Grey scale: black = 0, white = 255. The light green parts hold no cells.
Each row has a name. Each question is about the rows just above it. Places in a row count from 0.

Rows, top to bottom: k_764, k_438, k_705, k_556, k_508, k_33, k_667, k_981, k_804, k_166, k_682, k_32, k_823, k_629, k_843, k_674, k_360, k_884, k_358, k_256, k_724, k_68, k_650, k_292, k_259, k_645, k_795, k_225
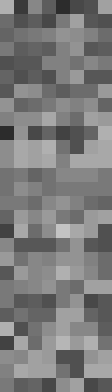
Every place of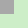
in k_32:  1 3 5 6 7
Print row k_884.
[135  87  87  87 114 147  87  80]
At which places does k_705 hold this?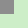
5

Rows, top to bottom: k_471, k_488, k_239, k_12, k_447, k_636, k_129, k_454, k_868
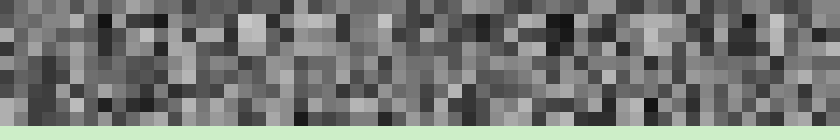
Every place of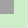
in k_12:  2 5 13 21 22 37
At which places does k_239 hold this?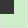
13 20 24 42 52 53
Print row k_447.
[147 118  84  54  90 154 105  84 111  84  76  98 133 168  98 133 125  62
  84 147 140  76 105 105 147 111 147  62 133 111 111 140  84 133 105 147
 133 140  90  84 140  62 125 125 118 140  46 118  76 133 125 105 111 105
 140  46 118 125  98  98]
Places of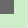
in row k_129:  6 18 22 28 31 34 44

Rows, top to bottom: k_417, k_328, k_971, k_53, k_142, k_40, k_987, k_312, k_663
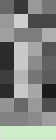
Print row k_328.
[153 207  70  70]
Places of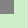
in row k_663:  0 1

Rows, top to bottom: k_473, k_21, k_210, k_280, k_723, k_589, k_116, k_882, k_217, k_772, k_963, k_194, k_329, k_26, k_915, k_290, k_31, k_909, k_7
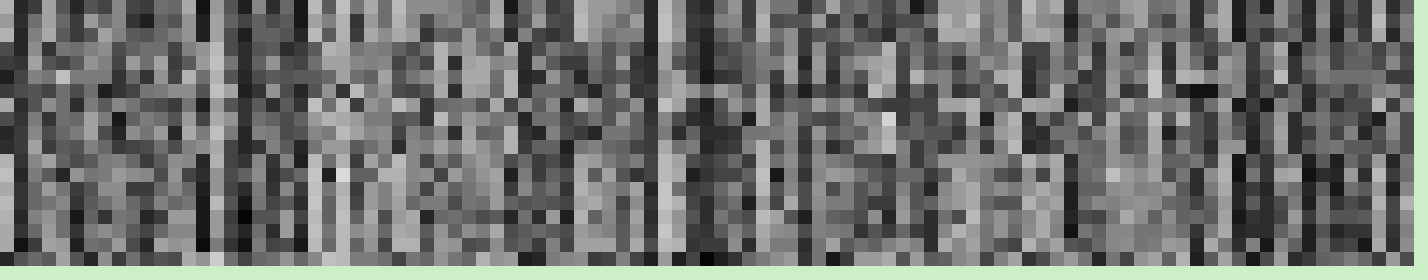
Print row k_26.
[169  52 104 154 117  60  84 141 141  60  60 104 135 104  31 147  68  45
 123  52 135  60 191 117 177  60 154 129 169 129  68 141  98 117 135 154
  60 135  91 111  52 177 154 135 117 162  38 197 111  60  68 104 135  76
 185  84 135  76 147  76 123  84 111  68 129  84  38 135 154 169 123 141
 123 147 169 147  31  98  98 141 147 129 135 147  91  45 123 169  38  60
  38 129 111  38  91  24 111  91 154  31 135]
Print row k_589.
[ 31  68 129 117 191 123 123 123  52 104  52 147  68 177 111 177  84  38
  76  91  84  91  91 104 162 111  98 162  84 117 135 162 104 169 169 111
 177  38  45 147  98  38  98  76  91  60  45 141 162  76  24  52  60  98
 117  60 154  60 147  45 117  84 154 177  68 177 123 129  84 111  91 169
 177  45  84 123 117  52  68 147  98 129 197  60 177 169 129 147 129  52
  76 185  52  84 123 111 111 111 117  60  60]
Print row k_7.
[ 38  84 104  91 162  84  38 141  60 111  68  84  76 169 147 203 111  68
 104 111 147 104 135 191 185 123 123 111  68 117 104 147 117 104 177 147
 154  31  38 123 135 141  60  68 129  68  31 154  31  68   5  31  52 104
 123 141 154  52 117  24  60 154 154 169  84 154  91  98 135 147  68 129
 162  52  76 129 154 117  38 117  68 147 162  98 177  31  91 162  91  24
  76 154  45  60  98 104 123 104  60 154  76]
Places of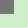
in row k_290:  8 51 72 79 94

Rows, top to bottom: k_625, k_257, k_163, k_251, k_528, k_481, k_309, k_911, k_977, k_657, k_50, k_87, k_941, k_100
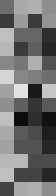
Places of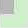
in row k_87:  0 1
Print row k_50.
[161  82  82  38]
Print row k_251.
[183  59  96  38]
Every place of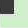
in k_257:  0 2

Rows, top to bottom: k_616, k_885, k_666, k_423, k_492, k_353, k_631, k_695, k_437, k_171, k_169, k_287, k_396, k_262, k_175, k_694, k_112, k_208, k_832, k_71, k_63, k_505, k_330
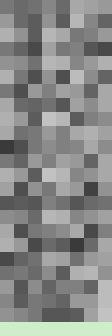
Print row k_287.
[120 100 153 128 161 153 100 168]
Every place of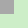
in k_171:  0 5

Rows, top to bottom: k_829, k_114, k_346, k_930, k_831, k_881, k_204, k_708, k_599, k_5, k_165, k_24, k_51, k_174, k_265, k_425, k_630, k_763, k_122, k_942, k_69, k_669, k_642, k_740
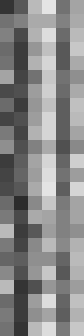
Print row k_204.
[ 74  80 157 207 107 170]
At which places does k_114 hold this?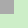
2 3 5
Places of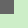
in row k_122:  0 4

